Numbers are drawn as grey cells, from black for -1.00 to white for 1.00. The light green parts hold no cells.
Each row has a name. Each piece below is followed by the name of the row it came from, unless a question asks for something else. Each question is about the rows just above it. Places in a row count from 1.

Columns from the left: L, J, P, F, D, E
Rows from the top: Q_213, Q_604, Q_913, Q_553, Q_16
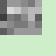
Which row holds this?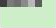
Q_913
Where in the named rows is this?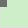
Q_913, 3
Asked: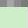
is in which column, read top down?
F
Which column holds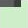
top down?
L

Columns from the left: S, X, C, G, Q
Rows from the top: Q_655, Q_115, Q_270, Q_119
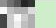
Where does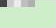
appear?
Q_119
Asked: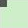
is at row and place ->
Q_655, 3
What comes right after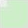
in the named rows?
[0.50]

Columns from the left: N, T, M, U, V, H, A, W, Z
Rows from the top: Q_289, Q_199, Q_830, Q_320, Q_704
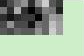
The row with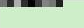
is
Q_199
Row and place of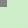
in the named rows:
Q_199, 7
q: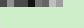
Q_320
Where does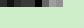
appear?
Q_830
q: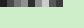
Q_289

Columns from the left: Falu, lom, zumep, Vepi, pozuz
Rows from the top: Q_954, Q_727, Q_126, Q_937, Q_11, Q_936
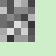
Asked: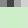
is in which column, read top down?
Vepi
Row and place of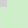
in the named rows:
Q_11, 4
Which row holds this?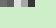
Q_937

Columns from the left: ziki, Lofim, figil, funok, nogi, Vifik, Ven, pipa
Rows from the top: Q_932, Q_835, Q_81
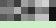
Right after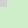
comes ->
[-0.17]
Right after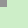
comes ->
[0.04]

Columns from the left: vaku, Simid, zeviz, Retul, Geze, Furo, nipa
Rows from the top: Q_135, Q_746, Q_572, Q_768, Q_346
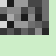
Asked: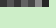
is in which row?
Q_346
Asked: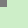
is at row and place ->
Q_572, 3
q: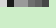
Q_768
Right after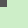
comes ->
[-0.58]

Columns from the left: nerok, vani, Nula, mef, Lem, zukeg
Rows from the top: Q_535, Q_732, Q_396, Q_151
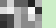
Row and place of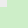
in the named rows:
Q_732, 2
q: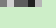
Q_535
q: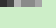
Q_151
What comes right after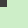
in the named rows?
[-0.40]

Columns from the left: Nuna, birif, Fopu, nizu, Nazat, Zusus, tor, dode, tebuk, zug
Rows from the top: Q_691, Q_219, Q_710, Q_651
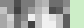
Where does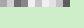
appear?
Q_710
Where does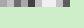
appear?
Q_651
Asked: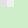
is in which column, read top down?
dode
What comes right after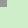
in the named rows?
[0.43]
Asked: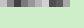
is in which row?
Q_219
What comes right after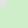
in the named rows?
[0.53]

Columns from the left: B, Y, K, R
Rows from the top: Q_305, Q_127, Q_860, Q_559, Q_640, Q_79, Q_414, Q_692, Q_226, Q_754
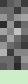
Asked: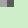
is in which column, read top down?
B
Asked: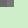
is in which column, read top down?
R
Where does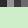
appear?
Q_559
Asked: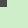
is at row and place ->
Q_79, 4

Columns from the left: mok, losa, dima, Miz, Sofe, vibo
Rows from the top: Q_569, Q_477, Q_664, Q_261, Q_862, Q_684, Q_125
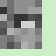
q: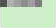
Q_862
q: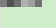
Q_125
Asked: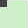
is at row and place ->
Q_664, 6

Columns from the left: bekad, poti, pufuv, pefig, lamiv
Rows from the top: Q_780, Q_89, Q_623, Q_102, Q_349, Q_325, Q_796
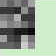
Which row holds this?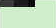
Q_349
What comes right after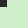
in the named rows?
[0.13]
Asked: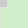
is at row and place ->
Q_796, 4
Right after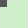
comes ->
[0.59]
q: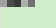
Q_325
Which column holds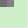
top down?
poti

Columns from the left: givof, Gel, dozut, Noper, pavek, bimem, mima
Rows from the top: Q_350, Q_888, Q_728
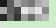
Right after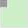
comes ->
[-0.16]
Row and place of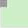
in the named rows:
Q_728, 4
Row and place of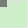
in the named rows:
Q_350, 5
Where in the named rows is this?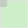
Q_888, 5

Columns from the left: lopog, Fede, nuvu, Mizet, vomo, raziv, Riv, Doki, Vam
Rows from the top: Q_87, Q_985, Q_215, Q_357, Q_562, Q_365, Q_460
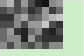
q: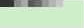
Q_215
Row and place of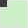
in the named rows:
Q_985, 8
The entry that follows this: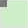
[-0.40]
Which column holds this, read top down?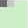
Vam
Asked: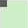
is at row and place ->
Q_215, 5
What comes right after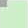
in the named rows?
[-0.29]

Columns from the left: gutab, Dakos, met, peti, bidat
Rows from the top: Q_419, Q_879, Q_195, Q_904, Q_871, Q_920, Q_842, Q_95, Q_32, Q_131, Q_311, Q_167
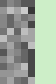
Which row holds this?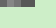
Q_419
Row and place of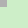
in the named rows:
Q_167, 5

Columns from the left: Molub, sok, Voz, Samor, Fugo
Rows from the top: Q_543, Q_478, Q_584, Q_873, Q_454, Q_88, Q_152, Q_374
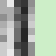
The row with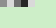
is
Q_88
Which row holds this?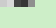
Q_152
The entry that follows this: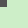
[-0.46]
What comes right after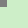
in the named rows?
[-0.58]

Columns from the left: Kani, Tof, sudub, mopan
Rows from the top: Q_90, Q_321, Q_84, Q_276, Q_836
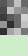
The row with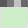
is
Q_90
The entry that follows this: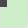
[0.51]
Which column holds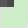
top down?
Kani
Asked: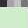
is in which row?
Q_836
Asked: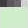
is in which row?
Q_84
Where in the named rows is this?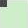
Q_321, 1
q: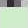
Q_276

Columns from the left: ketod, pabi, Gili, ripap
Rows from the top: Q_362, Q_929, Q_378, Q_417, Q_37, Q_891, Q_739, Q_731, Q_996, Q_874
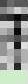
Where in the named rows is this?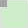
Q_929, 2
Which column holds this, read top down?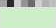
pabi
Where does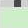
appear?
Q_417
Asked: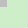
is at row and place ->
Q_996, 2

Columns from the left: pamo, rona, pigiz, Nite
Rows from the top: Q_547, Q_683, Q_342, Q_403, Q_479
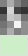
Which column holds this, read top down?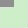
Nite
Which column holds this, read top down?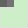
pamo
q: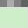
Q_547

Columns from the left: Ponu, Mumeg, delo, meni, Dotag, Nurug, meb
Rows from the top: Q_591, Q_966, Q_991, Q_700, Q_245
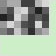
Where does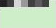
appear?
Q_991
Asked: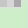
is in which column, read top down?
delo
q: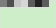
Q_966
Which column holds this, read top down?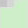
delo
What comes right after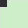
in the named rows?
[0.09]

